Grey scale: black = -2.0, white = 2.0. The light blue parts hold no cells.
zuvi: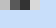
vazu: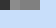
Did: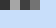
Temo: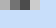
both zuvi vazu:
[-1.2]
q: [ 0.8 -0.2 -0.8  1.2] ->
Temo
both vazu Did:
[-1.2]

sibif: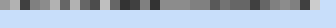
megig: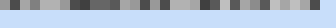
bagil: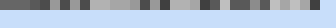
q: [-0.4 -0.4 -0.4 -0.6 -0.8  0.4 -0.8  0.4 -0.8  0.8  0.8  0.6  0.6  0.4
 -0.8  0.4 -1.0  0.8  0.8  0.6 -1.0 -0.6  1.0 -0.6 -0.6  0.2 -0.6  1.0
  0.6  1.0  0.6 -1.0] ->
bagil
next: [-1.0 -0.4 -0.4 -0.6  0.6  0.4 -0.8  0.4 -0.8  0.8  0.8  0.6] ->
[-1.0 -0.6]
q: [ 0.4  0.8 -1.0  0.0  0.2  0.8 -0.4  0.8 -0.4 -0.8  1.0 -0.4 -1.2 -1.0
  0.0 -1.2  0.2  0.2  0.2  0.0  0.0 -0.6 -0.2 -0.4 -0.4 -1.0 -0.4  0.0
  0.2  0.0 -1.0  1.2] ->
sibif

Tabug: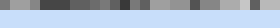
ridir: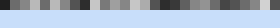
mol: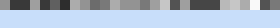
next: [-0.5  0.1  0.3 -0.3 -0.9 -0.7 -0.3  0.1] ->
[ 1.3 -0.7]
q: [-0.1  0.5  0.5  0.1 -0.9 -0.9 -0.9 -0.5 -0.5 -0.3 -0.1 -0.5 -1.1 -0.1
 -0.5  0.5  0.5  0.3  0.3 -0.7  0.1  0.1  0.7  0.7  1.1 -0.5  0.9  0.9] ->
Tabug
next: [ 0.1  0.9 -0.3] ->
[0.9 0.1]

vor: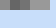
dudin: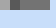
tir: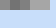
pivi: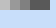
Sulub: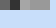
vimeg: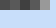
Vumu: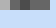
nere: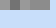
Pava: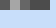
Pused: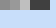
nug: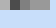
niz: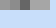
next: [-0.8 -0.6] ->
[-1.0 -0.6]
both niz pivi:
[0.4]
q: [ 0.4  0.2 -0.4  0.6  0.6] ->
niz
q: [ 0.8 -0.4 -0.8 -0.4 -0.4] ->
Vumu
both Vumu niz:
[-0.4]
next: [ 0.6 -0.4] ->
[-0.8 -0.8]

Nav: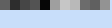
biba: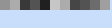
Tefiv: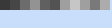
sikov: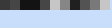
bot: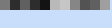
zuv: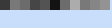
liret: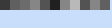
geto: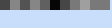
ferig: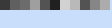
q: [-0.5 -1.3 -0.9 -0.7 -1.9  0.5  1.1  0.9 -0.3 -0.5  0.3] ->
Nav
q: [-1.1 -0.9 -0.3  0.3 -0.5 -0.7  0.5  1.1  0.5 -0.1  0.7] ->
Tefiv
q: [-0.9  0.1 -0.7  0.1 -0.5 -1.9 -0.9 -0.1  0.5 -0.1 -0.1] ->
geto
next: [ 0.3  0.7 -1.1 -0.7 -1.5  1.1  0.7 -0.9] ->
[-0.7 -0.3]
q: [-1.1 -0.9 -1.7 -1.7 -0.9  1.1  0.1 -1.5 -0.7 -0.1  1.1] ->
sikov

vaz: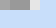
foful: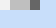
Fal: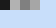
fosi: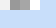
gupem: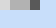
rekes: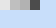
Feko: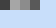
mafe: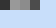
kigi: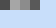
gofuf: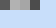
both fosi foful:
[1.8]
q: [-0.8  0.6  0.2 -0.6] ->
kigi
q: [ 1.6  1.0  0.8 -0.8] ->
rekes
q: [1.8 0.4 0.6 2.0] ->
fosi
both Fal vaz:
[0.6]
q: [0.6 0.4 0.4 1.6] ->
vaz

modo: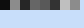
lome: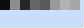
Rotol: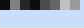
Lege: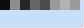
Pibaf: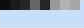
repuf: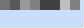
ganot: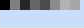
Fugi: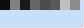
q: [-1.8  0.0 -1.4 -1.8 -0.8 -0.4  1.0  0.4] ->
Rotol
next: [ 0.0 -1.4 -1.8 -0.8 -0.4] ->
[1.0 0.4]
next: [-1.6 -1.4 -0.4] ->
[-1.4  0.4]
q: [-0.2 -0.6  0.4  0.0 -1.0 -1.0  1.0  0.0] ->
repuf
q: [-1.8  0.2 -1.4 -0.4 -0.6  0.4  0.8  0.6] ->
lome
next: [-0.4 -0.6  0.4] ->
[0.8 0.6]

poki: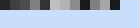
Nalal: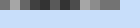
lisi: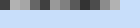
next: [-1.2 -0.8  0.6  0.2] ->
[-0.2 -0.2]
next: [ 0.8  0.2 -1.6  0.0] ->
[ 0.6 -1.6]
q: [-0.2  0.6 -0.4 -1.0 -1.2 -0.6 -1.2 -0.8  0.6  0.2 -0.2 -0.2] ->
Nalal

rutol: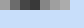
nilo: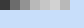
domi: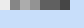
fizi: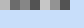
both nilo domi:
[0.3]
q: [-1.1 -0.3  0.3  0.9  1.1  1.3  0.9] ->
nilo
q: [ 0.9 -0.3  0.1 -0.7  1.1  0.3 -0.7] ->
fizi
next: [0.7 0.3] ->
[-0.5 -0.5]

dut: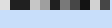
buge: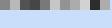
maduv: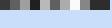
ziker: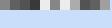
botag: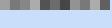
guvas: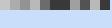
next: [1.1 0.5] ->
[-1.5 -0.1]
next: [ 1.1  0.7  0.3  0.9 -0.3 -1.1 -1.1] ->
[ 0.5 -0.7]
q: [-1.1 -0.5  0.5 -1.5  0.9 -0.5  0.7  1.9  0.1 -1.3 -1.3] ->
maduv
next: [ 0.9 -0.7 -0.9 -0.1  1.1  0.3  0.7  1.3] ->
[-1.3  0.7]
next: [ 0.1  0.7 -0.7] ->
[-0.3 -0.9]

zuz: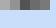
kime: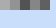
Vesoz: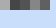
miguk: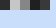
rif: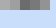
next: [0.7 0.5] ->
[-0.3 -0.1]
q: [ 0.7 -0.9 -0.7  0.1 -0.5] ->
Vesoz
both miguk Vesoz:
[0.1]
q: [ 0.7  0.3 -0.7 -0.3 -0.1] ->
zuz

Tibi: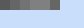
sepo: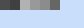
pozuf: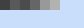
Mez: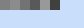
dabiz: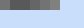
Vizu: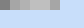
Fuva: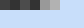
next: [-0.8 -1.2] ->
[0.4 0.8]
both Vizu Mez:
[0.0]
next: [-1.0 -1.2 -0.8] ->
[-1.2  0.4]
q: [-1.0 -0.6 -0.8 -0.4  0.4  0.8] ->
pozuf

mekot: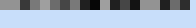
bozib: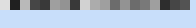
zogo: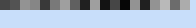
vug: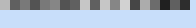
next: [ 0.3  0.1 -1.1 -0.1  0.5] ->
[-0.5 -1.5]
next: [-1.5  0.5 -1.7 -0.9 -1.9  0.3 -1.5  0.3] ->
[ 0.9 -0.3]
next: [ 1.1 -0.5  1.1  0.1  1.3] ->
[-0.9  0.7]

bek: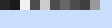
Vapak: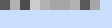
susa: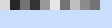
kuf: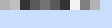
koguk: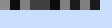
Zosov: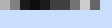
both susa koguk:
[0.2]
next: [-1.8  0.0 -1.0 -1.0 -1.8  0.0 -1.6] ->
[ 0.0 -1.6]
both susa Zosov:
[-0.2]
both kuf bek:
[1.8]

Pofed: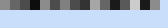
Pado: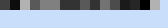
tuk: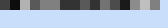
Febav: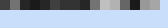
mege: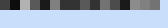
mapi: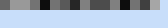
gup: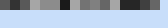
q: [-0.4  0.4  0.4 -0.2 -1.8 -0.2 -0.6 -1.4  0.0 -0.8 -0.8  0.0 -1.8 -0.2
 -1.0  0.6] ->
mapi
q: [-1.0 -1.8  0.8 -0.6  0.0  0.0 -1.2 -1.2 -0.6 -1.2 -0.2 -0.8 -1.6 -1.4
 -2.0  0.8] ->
Pado
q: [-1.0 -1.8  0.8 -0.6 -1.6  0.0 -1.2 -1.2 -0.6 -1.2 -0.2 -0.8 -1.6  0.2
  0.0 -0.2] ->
mege

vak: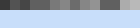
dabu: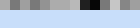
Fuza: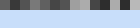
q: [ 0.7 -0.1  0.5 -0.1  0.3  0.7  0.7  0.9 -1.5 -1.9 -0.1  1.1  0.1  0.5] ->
dabu
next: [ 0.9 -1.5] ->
[-1.9 -0.1]
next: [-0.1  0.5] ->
[-0.1  0.3]
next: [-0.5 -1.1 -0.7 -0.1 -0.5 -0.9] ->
[-0.7  0.5]
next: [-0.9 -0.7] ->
[0.5 0.7]
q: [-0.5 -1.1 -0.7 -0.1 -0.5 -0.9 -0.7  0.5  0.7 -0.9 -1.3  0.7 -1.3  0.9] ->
Fuza
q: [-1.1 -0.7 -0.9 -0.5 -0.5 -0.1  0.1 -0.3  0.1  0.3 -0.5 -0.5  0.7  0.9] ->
vak

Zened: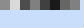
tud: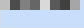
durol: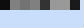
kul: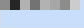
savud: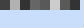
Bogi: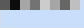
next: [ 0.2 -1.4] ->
[ 0.8 -0.2]
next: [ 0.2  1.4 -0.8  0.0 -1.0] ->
[-1.6 -0.4]
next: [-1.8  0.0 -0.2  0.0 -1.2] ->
[0.4 0.4]
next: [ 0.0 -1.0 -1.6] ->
[-0.4  0.0]
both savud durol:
[-1.2]
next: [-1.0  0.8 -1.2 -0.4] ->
[-0.6  1.2]

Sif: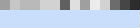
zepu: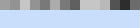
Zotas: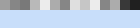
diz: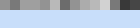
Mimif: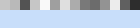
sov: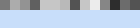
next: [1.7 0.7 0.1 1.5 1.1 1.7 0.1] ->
[ 0.7 -1.1]
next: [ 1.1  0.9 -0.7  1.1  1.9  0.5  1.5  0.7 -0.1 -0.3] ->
[0.3 1.7]
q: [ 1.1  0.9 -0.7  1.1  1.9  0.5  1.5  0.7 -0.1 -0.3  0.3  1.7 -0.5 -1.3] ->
Mimif
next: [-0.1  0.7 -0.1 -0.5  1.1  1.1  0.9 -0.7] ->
[-1.3 -0.3]
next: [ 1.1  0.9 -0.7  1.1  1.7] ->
[ 0.1 -1.3]
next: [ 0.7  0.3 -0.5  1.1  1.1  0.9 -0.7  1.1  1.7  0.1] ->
[-1.3 -0.3]
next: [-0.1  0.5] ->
[0.5 0.3]

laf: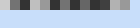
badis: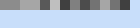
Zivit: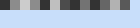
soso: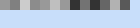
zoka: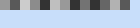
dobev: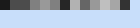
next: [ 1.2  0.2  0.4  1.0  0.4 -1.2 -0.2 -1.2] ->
[-0.4  0.8]
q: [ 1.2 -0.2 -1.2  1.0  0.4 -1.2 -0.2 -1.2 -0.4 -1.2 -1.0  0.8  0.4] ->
laf
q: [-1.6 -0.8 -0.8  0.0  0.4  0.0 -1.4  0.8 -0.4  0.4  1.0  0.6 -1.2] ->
dobev
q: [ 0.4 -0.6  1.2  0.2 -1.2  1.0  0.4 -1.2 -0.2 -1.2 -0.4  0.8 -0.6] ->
zoka

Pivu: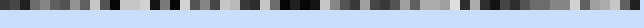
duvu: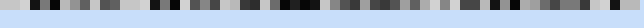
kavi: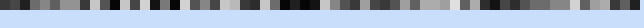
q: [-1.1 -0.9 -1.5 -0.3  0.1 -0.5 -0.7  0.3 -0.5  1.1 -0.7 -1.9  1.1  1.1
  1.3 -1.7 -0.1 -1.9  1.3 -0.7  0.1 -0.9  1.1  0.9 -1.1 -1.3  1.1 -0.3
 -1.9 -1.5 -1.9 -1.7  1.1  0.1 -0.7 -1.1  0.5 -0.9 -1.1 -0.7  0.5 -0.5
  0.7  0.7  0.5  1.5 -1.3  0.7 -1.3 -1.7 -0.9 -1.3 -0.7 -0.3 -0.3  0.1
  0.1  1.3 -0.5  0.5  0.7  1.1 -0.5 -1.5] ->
Pivu
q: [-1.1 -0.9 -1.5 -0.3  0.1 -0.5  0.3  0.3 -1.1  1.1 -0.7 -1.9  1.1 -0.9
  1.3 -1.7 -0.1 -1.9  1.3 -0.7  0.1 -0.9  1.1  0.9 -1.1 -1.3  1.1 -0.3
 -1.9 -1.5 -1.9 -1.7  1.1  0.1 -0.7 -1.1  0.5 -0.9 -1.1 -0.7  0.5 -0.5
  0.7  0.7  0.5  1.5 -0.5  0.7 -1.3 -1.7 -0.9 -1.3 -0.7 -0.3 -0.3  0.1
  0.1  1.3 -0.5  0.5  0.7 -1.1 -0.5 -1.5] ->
kavi

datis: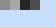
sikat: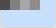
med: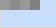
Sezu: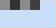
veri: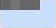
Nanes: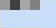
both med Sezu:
[0.2]
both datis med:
[0.2]
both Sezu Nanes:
[-1.0]
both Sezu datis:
[0.2]
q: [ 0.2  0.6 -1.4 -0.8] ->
datis
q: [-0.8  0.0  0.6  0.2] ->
sikat
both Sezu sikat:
[0.2]

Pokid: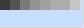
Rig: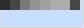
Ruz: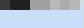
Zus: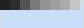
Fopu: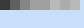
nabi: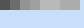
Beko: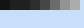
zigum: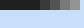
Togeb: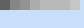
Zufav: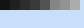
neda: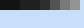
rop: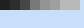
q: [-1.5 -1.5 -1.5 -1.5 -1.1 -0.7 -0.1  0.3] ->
zigum
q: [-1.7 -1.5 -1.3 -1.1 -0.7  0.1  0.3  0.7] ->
Zufav

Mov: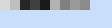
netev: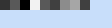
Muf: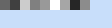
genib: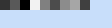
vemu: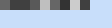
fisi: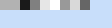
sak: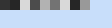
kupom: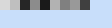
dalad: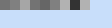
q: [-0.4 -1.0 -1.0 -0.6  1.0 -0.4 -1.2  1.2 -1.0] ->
vemu
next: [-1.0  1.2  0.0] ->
[0.4 2.0]
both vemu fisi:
[-0.4]
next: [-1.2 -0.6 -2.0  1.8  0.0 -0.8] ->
[0.2 0.6]
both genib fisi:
[0.0]
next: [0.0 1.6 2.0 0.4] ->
[ 1.4 -0.4]

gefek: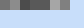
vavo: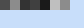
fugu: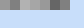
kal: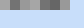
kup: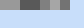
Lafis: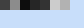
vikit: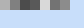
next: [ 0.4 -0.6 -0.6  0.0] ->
[ 0.6 -0.2]
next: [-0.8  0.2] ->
[-1.2 -1.0]
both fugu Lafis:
[0.8]

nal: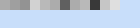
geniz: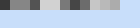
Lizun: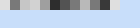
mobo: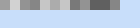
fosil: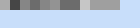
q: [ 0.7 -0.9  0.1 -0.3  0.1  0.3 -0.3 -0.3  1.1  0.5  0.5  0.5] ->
fosil
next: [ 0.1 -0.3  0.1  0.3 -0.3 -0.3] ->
[1.1 0.5]
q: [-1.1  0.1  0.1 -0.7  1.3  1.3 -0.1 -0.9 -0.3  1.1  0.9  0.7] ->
geniz
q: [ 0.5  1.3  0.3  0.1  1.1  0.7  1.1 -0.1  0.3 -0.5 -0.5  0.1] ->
mobo

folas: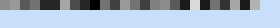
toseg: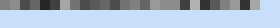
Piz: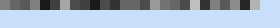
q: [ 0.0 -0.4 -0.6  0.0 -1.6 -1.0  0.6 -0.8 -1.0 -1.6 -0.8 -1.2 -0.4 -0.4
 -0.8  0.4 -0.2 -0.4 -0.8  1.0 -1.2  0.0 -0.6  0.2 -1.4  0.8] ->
Piz
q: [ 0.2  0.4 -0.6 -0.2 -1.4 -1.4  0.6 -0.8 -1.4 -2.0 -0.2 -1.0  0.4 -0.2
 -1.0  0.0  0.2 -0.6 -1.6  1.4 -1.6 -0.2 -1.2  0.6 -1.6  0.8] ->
folas
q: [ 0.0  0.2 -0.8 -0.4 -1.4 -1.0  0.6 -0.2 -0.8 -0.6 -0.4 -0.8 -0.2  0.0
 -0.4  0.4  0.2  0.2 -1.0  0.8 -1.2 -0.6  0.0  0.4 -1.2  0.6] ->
toseg

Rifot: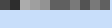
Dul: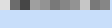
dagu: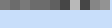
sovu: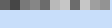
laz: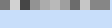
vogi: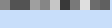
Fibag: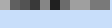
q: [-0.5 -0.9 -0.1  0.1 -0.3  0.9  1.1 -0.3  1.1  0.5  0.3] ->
sovu
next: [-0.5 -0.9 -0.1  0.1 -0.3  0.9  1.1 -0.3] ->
[1.1 0.5]
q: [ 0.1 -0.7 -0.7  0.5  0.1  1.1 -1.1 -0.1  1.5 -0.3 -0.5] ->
vogi

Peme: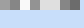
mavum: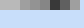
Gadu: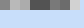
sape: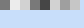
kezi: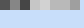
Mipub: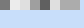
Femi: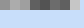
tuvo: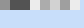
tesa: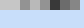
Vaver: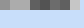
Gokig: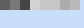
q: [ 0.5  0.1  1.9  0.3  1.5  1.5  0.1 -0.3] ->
Peme
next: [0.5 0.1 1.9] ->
[0.3 1.5]
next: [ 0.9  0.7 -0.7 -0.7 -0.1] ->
[-0.3  1.3]

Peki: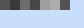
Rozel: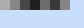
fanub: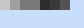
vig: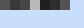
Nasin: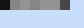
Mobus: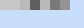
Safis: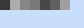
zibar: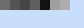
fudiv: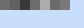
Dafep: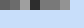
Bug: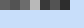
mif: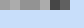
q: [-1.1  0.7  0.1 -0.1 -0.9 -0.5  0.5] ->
Safis
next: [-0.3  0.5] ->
[-1.3 -0.1]
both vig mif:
[-0.9]
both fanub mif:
[0.5]
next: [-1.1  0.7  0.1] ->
[-0.1 -0.9]

